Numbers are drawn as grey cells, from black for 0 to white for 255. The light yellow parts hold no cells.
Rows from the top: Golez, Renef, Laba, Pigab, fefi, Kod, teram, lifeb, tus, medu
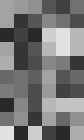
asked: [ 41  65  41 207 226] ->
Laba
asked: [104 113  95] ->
Kod
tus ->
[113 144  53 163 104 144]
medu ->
[226  41 207  65  41 174]

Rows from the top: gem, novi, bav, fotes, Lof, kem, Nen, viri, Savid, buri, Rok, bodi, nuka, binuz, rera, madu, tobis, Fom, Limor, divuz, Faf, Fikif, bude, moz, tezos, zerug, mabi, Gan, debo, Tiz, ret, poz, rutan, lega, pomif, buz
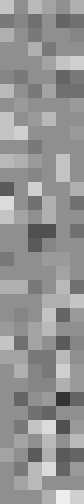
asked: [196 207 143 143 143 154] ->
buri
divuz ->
[143 143 143 143 163 143]
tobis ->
[143 143  80  80 143 112]
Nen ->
[185 143 121 163 112 112]

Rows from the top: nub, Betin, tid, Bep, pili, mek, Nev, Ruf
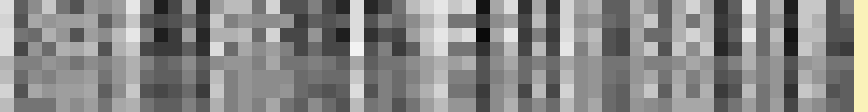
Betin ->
[211  83 167 149 158 158 167  95 140 199  83  71  83 107  59 199 128 149
 140 140 149  59  95  83  95 220  83 128 107 140 176 211 116 116  59 140
 158  71 187  71 211 140 149 107  95 158 199  95 176 116 176  59  83 187
 116 149  49 199 176  83  95]
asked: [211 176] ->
tid
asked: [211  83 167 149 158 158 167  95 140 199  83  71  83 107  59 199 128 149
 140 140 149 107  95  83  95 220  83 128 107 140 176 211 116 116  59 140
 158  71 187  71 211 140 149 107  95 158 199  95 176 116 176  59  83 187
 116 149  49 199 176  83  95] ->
Nev
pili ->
[176 128 128 149 140 116 140 128 149 176 128  95 107 140  95 140 149 149
 128 167 116 116 128 116  95 167  95 116 116 140 158 176 158 176  83 140
 167 107 128 107 167 140 149 116 116 149 128 128 140 167 149  95 128 176
 128 149  83 149 158 116 116]
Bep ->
[220  71 149 107 176 167 187  83 176 199  71  59  59  95  49 220 107 167
 140 158 128  71 107  71  71 242  83 128  59  95 187 220 116 116  49 128
 187  71 187  71 230 128 176  83  71 158 199  83 199 140 199  39  71 176
 107 167  30 199 167  71  59]

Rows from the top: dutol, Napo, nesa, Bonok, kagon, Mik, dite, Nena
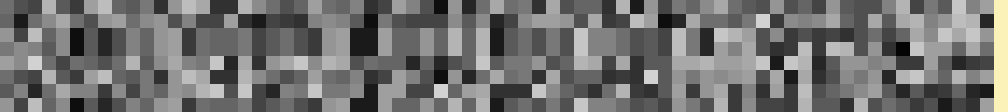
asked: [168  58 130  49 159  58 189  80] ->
dite
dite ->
[ 90 130  38 110 168 130 130  58 139  68 120 101 149 139 180 198  80 198
  68  38 130 120 198 120 120 139  26 159 159  68  68 210 101 159 168  49
  49  49 198 139 101  80  49 110 180  58  49  90 159  58 149 168  58 130
  49 159  58 189  80 101 120 139 159  90  38  90  49  58 101  38  26]
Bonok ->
[120 139 130  90 139  14  90  38  80 130 101 149 159  58 110 101 101 120
  68  90 110  80  58 149 159  26  26 159 101 101 149 101 180 101 180  26
  90 110  80 120  80 198 130 130 110  80  90  68 189 120  38 159 130 168
  80  49  58 189  58 189 180  80 149  49   4 198 159 159 101 168 110]
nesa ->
[149  68 189 101 139  14  90  38  80 130 101 149 159  58 110 101 101 120
  68  90 110  80  58 149 159  26  26 159 101 101 149 101 180 101 180  26
  90 110  80 120  80 198 130 130 110  80  90  68 189 120  38 198 180 159
  80 139  58  80  58  68  49  80 110  68 101 168 139 198 168 198 149]
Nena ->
[149  68 189 101 139  14  90  38  80 130 101 149 159  58 110 101 101 120
  68  90 110  80  58 149 159  26  26 159 101 101 149 101 180 101 180  26
  90 110  80 120  80 198 130 130 110  80  90  68 149 120  80 180  58 139
  68  68  58 180  90  90  49 180  80 110  90  58  80  26  68  49 159]
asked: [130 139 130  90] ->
Napo

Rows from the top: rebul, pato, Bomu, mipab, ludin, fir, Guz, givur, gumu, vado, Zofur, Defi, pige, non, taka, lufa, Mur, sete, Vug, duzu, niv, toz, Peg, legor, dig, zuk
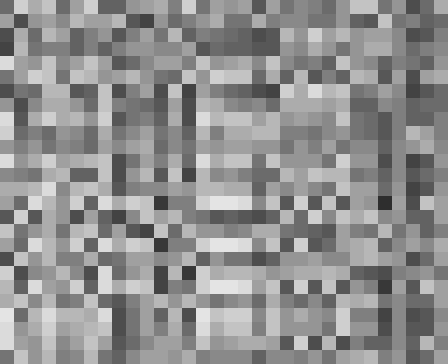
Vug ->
[ 77 195 149 183 127 127 172 107 116 160 160 137 149 183  98 149 116 116
  77  98 149 149 160 137 137 172 183 160 149  77 107 160]
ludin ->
[219 160 149 195 137 160 195 160  87 107 137 160 160 127 195 149 160 172
 137 195 137 116 127  98 195 149 137  98 127 116  98 149]
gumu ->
[219  87 172 207 172 183 149 207  87 116 127  98 172  77 219 183 195 195
 160 183 149 160 149 137 195 116 107  87 127  98  98 127]
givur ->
[149  77 137 172 172 149 107 195 127 116 107  87 160  77 183 172 137 127
 137 107 172 172 172 160 172  98  98 137 127  98 107 107]

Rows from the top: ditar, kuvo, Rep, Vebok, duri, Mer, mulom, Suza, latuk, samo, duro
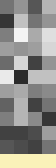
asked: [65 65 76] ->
samo
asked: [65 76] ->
samo
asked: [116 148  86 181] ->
ditar
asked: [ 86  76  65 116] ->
duro

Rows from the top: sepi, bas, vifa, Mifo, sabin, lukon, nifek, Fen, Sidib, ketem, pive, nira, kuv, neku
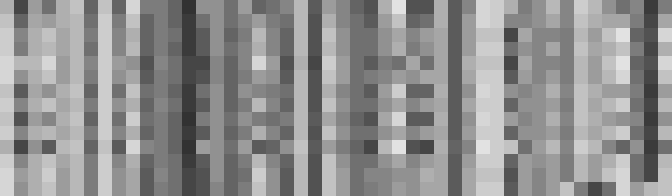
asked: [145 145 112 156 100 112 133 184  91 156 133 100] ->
sepi
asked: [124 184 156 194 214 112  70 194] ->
kuv
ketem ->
[205 133 175 184 166 184 124 205 133 175 100 124 100  59  91 145 100 124
 175 133 100 184  82 194 145 112 112 145 166 133 156 166  91 156 205 205
 100 145 145 156 124 184 166 184 205 112  70 184]
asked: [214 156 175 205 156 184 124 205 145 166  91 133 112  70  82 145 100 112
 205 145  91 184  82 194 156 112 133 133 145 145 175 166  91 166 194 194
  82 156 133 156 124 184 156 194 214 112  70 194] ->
kuv
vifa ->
[205 133 175 194 166 184 124 205 133 175 100 124 112  59  91 145 100 124
 184 133 100 184  82 194 145 112 112 145 166 133 156 166  91 156 194 194
  70 166 133 133 124 184 156 194 226 100  82 214]

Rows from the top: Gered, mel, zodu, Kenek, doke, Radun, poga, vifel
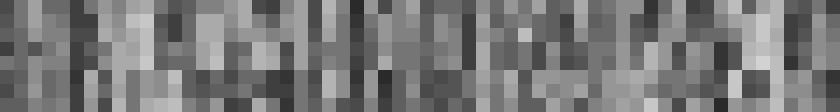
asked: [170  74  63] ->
Gered
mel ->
[ 84 117 161 129 117  63  63 161 141 189 199  84  63 105 170 170 141 170
 129  95 150 161  74 170 117  52 117 150 129 141  95 141 117  63 161  95
 117 129 105  95  63 161  95 105 141  84  63 129 150  84  84 129 161 170
 199 180  63  74 150 105]
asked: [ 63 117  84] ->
poga

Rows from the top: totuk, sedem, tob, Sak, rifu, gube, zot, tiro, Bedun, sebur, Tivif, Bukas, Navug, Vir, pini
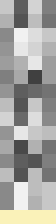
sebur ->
[148 231 199 189]
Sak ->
[148 231 211 177]

